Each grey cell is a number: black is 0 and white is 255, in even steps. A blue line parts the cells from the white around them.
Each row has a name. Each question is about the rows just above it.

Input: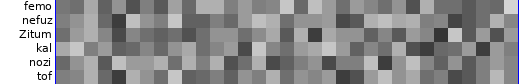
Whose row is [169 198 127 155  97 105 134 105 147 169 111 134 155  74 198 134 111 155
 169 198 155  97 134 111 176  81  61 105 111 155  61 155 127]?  kal
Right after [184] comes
[134]
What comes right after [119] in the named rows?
[111]
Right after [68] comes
[89]
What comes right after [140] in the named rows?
[169]
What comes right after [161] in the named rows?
[105]

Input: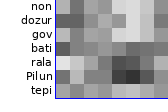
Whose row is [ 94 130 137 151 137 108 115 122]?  bati
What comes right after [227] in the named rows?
[199]
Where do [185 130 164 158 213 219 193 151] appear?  gov
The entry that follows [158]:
[213]

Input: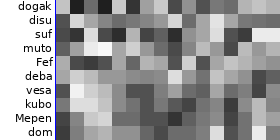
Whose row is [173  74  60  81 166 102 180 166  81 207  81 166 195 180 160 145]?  Fef
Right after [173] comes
[74]
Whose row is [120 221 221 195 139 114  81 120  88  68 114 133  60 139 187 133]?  kubo
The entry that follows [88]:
[68]
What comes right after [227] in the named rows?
[166]

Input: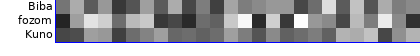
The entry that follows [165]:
[125]
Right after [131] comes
[159]
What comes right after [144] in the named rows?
[179]
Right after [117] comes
[172]
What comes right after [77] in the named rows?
[159]
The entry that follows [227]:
[207]
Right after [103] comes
[109]

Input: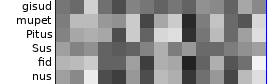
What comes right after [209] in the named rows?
[112]
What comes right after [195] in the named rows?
[106]
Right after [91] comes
[99]
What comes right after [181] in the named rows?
[187]
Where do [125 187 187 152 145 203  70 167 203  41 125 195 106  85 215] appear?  mupet
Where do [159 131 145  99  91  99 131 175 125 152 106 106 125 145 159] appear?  Sus

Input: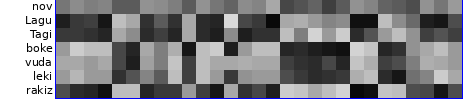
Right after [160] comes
[126]
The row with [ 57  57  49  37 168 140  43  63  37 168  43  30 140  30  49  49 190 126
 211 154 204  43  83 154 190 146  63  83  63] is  Tagi
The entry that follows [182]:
[154]

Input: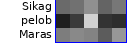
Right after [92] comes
[151]
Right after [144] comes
[100]

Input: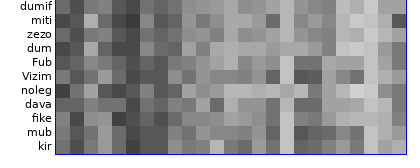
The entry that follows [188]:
[175]
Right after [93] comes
[162]

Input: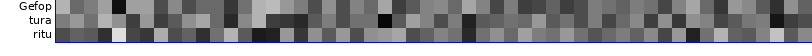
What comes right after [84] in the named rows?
[105]
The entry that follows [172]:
[77]
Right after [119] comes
[125]

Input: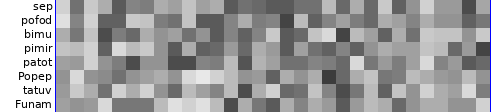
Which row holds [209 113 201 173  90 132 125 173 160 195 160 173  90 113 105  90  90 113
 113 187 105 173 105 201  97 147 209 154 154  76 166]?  sep
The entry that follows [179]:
[160]
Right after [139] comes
[113]
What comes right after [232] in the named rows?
[209]
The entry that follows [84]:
[179]
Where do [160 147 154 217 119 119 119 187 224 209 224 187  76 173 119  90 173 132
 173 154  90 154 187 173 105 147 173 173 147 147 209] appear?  Funam

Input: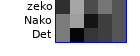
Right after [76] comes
[117]
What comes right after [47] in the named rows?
[166]
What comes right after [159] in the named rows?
[20]
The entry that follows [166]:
[76]

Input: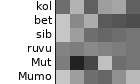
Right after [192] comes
[110]
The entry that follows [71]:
[192]

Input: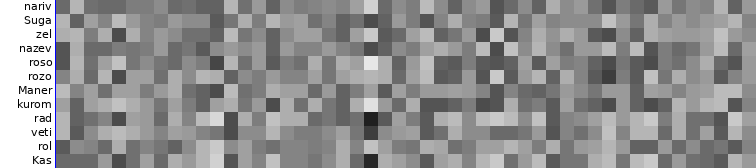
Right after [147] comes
[174]
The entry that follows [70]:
[181]
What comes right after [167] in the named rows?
[112]

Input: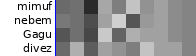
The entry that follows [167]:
[126]
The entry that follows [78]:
[161]
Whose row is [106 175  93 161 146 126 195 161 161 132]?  divez
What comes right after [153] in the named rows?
[161]

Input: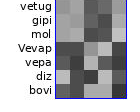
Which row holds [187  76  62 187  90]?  diz
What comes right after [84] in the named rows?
[193]
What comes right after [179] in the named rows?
[90]
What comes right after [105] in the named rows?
[155]

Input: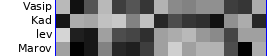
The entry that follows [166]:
[193]
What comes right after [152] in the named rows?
[138]
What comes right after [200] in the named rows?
[130]

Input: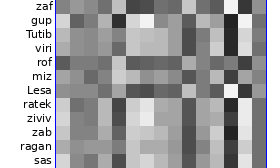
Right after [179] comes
[48]
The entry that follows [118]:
[172]

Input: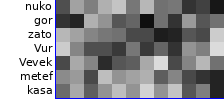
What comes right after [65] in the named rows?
[23]
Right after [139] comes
[154]
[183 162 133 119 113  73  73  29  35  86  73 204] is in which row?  zato
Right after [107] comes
[169]

